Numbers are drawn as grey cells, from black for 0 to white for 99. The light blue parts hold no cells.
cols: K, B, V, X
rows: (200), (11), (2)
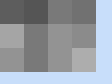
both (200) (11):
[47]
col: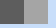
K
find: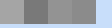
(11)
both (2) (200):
[47]
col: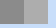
X
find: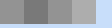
(2)

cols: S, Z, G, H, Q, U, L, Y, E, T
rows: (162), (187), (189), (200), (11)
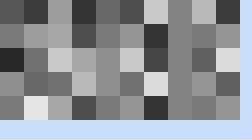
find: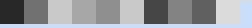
(189)
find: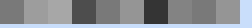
(187)

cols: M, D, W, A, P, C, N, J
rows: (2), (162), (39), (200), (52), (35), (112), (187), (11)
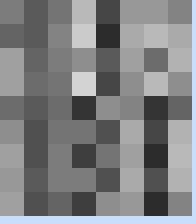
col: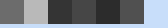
N
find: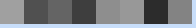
(11)

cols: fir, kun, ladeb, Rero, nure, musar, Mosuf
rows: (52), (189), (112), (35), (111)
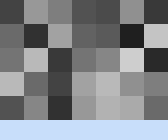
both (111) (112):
[52]
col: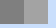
ladeb
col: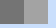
Rero
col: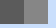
nure
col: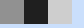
musar

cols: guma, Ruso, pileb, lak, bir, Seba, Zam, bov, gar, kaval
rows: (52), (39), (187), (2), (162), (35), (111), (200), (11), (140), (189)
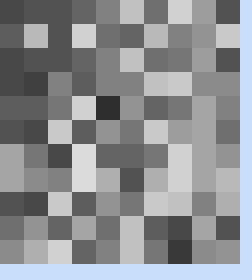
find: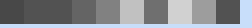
(52)
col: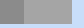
gar
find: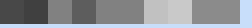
(2)

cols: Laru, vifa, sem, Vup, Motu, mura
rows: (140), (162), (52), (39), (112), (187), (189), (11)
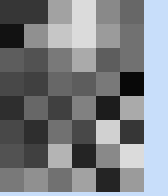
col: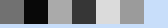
mura
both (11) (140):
[63]
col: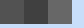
vifa
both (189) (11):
[14]

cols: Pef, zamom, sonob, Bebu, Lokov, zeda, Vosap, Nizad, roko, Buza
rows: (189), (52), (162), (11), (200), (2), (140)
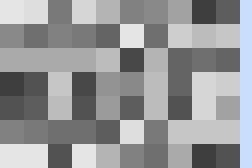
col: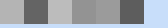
Lokov
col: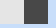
zeda
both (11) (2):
[77]
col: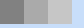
sonob
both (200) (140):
[32]

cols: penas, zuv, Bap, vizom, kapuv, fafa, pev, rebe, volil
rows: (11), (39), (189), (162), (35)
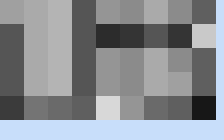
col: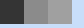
rebe
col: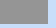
kapuv
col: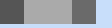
pev
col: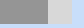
kapuv
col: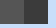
penas
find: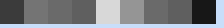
(35)

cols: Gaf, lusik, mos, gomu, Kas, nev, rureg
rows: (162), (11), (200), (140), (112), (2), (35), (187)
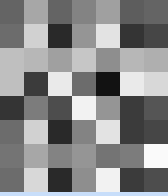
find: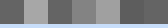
(162)
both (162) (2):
[51]
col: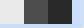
mos
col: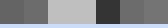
Gaf

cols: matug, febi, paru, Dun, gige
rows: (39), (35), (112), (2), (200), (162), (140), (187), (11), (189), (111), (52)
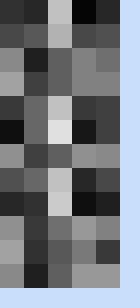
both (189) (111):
[22]
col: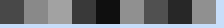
matug
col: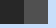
gige

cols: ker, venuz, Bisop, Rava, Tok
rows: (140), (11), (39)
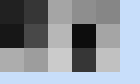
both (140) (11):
[64]
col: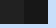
ker
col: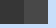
venuz
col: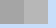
Bisop
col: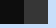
Rava

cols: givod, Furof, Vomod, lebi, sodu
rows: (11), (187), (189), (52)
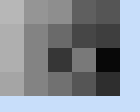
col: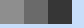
Vomod
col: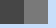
lebi

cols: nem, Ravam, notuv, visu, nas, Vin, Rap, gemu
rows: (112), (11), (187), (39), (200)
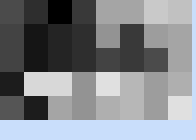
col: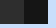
Ravam
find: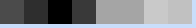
(112)
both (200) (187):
[64]
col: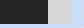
notuv
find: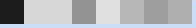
(39)
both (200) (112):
[64]
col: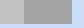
gemu

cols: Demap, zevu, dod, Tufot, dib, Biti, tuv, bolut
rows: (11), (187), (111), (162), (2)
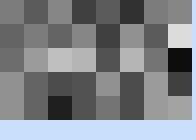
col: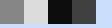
bolut
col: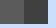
dib
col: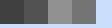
dib
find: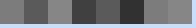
(11)
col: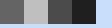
dod
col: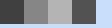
Tufot
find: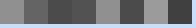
(162)

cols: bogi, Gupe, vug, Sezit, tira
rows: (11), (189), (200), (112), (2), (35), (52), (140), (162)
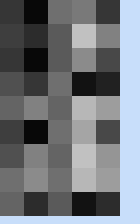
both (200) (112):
[21]
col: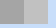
Sezit

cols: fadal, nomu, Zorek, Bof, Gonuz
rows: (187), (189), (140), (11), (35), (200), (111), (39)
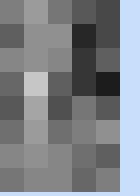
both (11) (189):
[37]
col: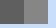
fadal
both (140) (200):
[56]

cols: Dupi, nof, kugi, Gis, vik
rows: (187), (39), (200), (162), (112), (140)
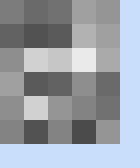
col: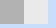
Gis
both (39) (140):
[32]
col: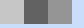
kugi
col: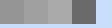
vik
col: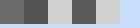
nof

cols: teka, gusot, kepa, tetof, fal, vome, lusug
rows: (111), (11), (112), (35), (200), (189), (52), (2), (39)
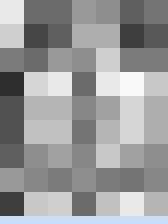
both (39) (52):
[77]
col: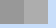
tetof
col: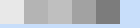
kepa
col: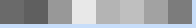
kepa
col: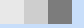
teka
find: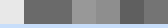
(111)
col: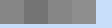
tetof

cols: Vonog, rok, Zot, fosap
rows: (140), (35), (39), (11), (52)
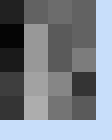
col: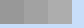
rok
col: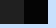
Vonog
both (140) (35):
[38]
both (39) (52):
[35]

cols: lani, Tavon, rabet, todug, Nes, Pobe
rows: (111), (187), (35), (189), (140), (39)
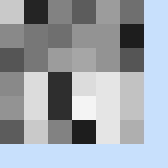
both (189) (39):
[89]
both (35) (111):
[61]
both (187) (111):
[43]
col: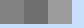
rabet
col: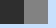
rabet
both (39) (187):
[11]
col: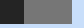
Tavon

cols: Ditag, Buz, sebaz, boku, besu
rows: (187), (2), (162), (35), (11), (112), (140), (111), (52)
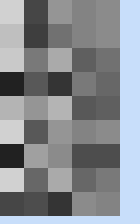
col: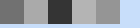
sebaz
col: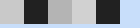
Ditag

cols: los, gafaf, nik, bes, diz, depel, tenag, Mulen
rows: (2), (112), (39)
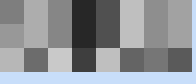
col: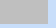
depel
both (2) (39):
[74]

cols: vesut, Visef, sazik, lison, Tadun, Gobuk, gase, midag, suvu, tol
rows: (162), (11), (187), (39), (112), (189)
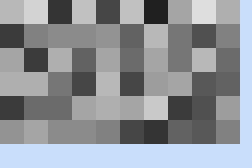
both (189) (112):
[64]
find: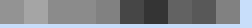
(189)
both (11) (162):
[72]
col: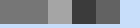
midag
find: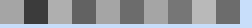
(187)
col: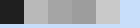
gase

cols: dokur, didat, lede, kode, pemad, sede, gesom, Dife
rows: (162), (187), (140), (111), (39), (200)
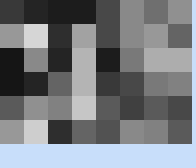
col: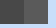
Dife
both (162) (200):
[53]
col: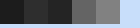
lede
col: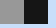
dokur
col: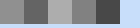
Dife

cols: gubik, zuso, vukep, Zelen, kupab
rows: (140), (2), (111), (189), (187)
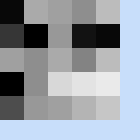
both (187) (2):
[59]
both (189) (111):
[55]
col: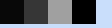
gubik
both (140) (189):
[55]
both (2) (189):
[0]

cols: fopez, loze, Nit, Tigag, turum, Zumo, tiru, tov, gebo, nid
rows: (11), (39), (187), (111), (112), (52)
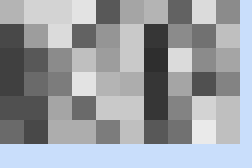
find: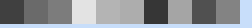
(111)
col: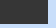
tiru
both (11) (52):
[34]
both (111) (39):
[21]
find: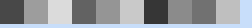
(39)
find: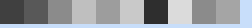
(187)

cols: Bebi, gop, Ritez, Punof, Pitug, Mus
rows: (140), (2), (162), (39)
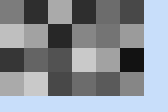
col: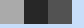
Ritez
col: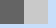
gop
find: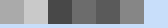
(39)
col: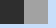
gop
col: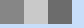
Punof

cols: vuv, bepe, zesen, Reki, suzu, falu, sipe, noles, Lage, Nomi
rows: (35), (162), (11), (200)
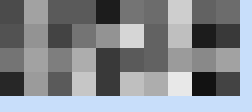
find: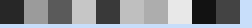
(200)
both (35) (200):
[35]
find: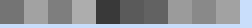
(11)
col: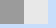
noles

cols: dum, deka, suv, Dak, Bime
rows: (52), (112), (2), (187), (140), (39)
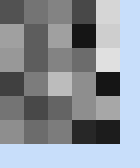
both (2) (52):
[51]
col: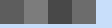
deka
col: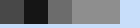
Dak

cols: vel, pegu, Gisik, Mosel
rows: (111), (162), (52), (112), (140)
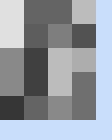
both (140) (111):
[39]
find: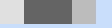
(111)
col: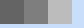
Gisik
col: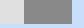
vel
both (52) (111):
[73]
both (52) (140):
[53]

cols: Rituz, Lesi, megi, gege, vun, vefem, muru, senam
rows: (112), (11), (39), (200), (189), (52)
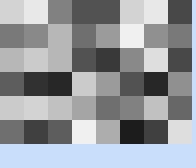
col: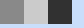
Lesi
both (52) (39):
[86]
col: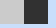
Lesi
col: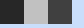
muru

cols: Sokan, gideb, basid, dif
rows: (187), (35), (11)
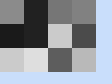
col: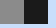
Sokan
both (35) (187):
[13]

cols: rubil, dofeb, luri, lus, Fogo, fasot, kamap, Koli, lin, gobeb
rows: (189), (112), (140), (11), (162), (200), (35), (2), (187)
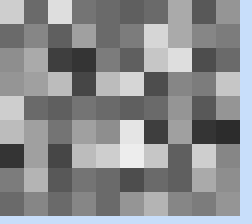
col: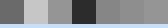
gobeb
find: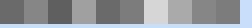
(112)
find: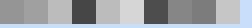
(11)

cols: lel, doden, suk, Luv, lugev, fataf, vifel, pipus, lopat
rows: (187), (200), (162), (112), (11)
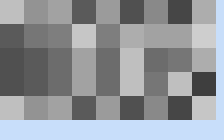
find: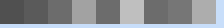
(162)
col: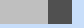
fataf

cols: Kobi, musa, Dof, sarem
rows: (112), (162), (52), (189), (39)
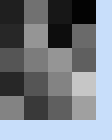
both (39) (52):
[37]
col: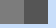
musa
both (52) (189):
[33]
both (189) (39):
[51]
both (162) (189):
[15]
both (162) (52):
[58]
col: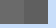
sarem

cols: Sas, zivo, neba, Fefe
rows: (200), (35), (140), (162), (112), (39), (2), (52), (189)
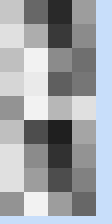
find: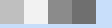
(140)
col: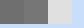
Fefe
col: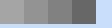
Fefe
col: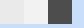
zivo
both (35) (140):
[54]
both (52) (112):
[87]

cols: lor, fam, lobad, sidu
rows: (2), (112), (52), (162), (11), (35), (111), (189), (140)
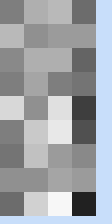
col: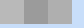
lobad
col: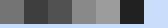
sidu
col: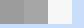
lobad
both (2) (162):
[49]
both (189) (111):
[60]
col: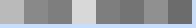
lor
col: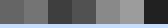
sidu

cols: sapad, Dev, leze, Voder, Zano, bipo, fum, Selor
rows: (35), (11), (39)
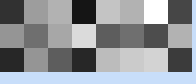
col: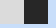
Voder
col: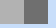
bipo
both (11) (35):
[69]

